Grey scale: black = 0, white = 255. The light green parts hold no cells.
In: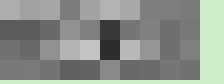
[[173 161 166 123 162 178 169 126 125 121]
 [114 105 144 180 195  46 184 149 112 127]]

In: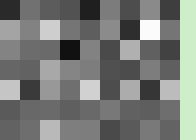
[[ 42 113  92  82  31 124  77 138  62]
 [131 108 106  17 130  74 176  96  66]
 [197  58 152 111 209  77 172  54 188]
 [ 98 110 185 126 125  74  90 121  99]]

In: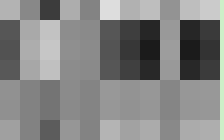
[[179 136  60 173 131 221 177 190 147 190 203]
 [ 82 173 198 143 139  84  55  27 157  27  51]
 [145 130 116 139 132 152 147 151 134 151 152]
 [160 130  92 150 131 180 162 171 137 171 174]]

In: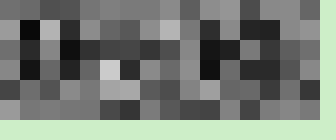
[[112 106  80  83 117 127 122 122 138  94 141 149  76 137 138 102]
 [111  42 134  15  50  68  70  54  78 135  21  32 122  56  94 111]
 [ 69 110  83 138 120 164 168  90  77 131 159 102 105  59 112  55]]

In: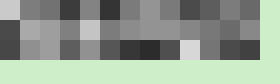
[[202 125 114  60 131  52 123 148 122  75  93 124 105]
 [ 71 144 157  94 145  86  55  44  79 215 117  75  65]]

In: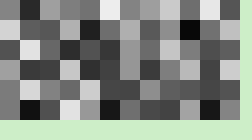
[[132  41 159 126 114 237 131 158 202 110 231  85]
 [ 82 226 103  45  82  55 151 107 197 125  78  94]
 [123 215 130 105 205  70  69 142  94  86  70  83]]

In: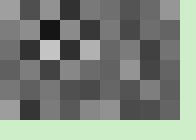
[[159  79 146  49 121 111  84 106 150]
 [112  49 196  47 177 103 123  65 115]
 [119  96 119  80  74 102  84 126  94]]

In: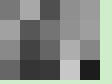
[[120 168  79 143 155]
 [137  67 101 173 134]]
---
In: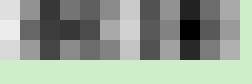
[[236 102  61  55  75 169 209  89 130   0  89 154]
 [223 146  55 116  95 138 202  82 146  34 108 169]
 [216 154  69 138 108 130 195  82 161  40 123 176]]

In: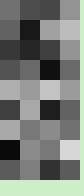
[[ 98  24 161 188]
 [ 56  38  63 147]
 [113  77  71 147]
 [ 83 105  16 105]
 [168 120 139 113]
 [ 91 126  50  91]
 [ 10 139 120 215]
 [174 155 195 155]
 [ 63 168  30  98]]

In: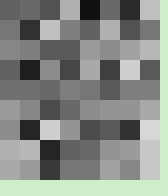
[[ 97  30 140  70 169  63 207  89]
 [140  37 207 148  76  89  49 215]
 [118  49 191 126  97 176  82 118]
 [ 97 105  82 176  16 105  43 191]
 [112 112 105 126 118  89 126 126]
 [134 126  89  89 155 140 161 183]
 [155 134  76 105 140 148 148 169]
 [169 155  57 118 118 161 134 199]
 [176 183  37  97 105 148 155 199]]

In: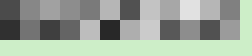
[[ 48 115  63 100 189  40 174 203  88 141  81 155]
 [ 75 135 161 141 122 182  81 195 167 225 182 128]]

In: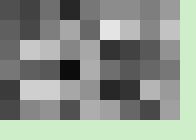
[[ 80  66 111  39 119 140 140 126 154]
 [ 95  72 126 167 103 228 188 134 194]
 [119  95  88  12 173 111  88 103 119]
 [ 72 134 146  80 173 160 103  72 160]
 [103 200 188 134 167  51  66  88 146]
 [ 59 207 207 167 146  39  51 181 154]]

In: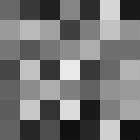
[[ 98  39  78  17  39 207  17]
 [104  57  32 133  45 213  25]
 [119  86 119 140 173 111 111]
 [ 98 140 173 126  98 146 154]
 [154 185 161  63 126 193 146]
 [ 71 193  51 233  57 104 179]
 [ 92 199  51 219  25 126 167]]

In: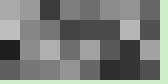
[[ 95 118 126 147 103  46  53  81]
 [190 134 118  68  74  74 182  81]
 [ 30 140 175 110 162  88  53 162]
 [169 154  60 126 110 140 147 103]]

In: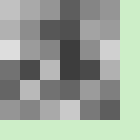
[[114  74 185  61  74 177]
 [149 133 169 201 121  94]
 [177 141  87  80 163 155]
 [221 155 133  61 141 208]
 [193 169 149  94 133 149]
 [101 185 114 101 155 127]]

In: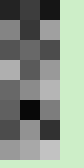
[[ 96   8 125]
 [132  55 160]
 [ 35  61  21]
 [175  90 153]
 [ 84 104  76]
 [104 139 181]
 [ 76 146  49]
 [153 168 194]]
